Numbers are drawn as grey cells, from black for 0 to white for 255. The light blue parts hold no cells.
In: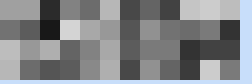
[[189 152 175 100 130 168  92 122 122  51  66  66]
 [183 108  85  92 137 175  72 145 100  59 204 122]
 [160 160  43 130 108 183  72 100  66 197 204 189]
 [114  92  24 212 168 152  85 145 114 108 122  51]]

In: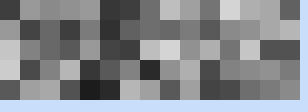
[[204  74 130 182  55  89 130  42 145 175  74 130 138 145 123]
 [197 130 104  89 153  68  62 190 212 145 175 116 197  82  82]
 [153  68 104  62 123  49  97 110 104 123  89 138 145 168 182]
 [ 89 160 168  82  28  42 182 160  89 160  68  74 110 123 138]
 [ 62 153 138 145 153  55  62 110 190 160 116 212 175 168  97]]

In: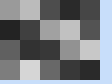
[[154 187  77  42  70]
 [125 214 104  56  42]
 [ 96  50  56 146 200]
 [ 35  64 161 193  83]]

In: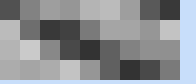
[[187 110  57  65 122 165 165 150 195]
 [180 202 136  73  51  96 130 144 144]
 [172 165 172 195 150  96  51  73 122]
 [ 81 130 158 150 180 187 158  89  57]]

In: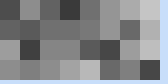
[[157  64 133 133  90  71 157 190]
 [141 127 141 163 184 105 127  71]
 [ 98  90 112 112 120 149 105 177]
 [ 77 141  98  58 112 149 171 197]]

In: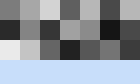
[[234 196 101  34  87 116  60]
 [124 167 211  95 183  73 183]
 [ 42 132  54 161 139  21  73]]

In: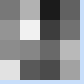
[[226  89  75 162]
 [148 241  61 113]
 [140 134 105 185]
 [120 178  27  97]]

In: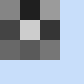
[[133  31 155]
 [104  90 118]
 [ 68 205  53]]

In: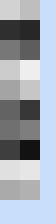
[[224 230]
 [210 190]
 [204 238]
 [170 177]
 [164 198]
 [119  93]
 [112 126]
 [ 99  55]
 [ 62  18]
 [ 47  39]]
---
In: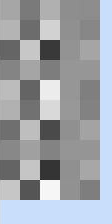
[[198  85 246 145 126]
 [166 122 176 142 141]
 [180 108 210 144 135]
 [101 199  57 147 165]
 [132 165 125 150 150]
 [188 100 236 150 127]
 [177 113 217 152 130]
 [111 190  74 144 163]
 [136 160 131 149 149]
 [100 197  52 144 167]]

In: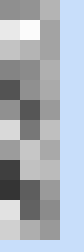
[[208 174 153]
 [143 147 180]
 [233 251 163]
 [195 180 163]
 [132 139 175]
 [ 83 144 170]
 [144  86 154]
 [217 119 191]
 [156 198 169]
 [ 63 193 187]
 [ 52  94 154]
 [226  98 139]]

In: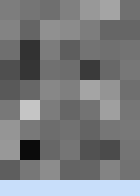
[[ 94 119 140 100 101 131 114]
 [125 117 111 128 152 164 112]
 [131 101 144 139 125 102 102]
 [111  50 124  94 115 112 115]
 [ 79  53 112 109  58 104 119]
 [ 89 103 135 127 164 148 111]
 [120 197 124 102 115 159 118]
 [149 121 109 113 100 118 120]
 [152  11 103 117  82  75 116]]

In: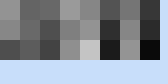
[[ 78  92  67 143 196  27 148  10]
 [147 100 104 154 134  83 117  55]
 [135 105  79 127 147  47 134  43]]

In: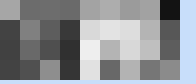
[[ 67  80 142  53 225 104 179 118 139]
 [166 108 109 106 163 173 155 162  19]
 [ 67 128  93  57 217 227 221 180  87]
 [ 65 105  79  48 238 180 216 191  93]]

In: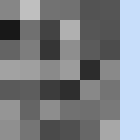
[[143 117  74  80 103 167]
 [134 191 114 113  83  85]
 [ 24 112  67 176  86  83]
 [100 125  53 142  91  76]
 [162 159 138 156  44 137]
 [ 90  93  60  46 136 116]
 [149 101 141 113 111 121]]

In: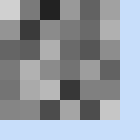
[[133 135  76 165  77 198]
 [208 122  34 153  98 161]
 [148  58 139 122 106 176]
 [101  94 175 106  86 141]
 [121 177 139 115 157  98]
 [116 170 184  55 128 128]]
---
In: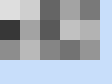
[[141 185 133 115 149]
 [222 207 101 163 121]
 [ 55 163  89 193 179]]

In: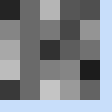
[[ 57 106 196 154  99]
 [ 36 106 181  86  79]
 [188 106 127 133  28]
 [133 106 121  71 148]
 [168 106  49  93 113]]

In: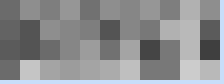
[[107 197 164 156 164 171 191 120 120 204 185]
 [ 99  84 142 134 126  84 134 120 177 185  91]
 [107 142 126 150 113 142 134 150 126 177 142]
 [ 91  84 107 134 156 113 164  69 120 185  63]]

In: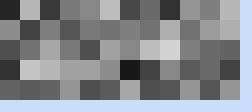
[[ 50 197 183 161 161 141  24  66 135  91 106  66]
 [ 79 114 167 121  79 161 135 189 211 127 106  99]
 [141  66 127  85 121 114 127 114 175 114 155 175]
 [ 99  91  99 149  79  91 167  79  85 149  85 149]
 [ 38 183  58 121 135 189  72 106  50 149 127 183]]

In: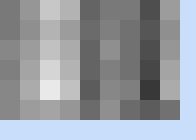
[[135 171 233 193  92 135 127  56 171]
 [127 164 213 179 100 127 113  71 164]
 [121 150 199 179 100 121 121  78 156]
 [135 156 193 171 100 143 113  78 150]
 [121 143 179 156 107 127 113  86 143]
 [135 156 164 150 107 143 107  92 113]]

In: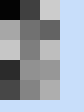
[[  4  64 204]
 [198 126 190]
 [ 71 132 174]
 [ 43 145 151]
 [167 113  99]]

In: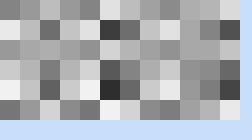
[[118 153 211 139 118 241 211 139 125 161 181 233]
 [132 153 189 153 132 225 189 161 139 174 181 218]
 [153 168 174 161 146 211 181 161 146 168 168 196]
 [203 181 125 181 211  89 132 174 203 146 139 104]
 [233 189 110 196 225  61 110 196 225 168 132  81]
 [241 196  97 203 241  46 104 203 233 153 125  69]]

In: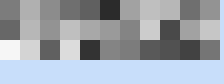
[[103 183 147 191 168 154 132 204  73 162 198]
 [124 176 140 111  96  43 162 191 183 111 147]
 [246 212  96 220  51 132 124  89  81  66 117]]

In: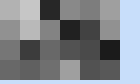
[[145 185 131  33  66 145]
 [104  96 111 159  82  88]
 [118  60 104  82  74  27]
 [178 198  39 137 125 159]]
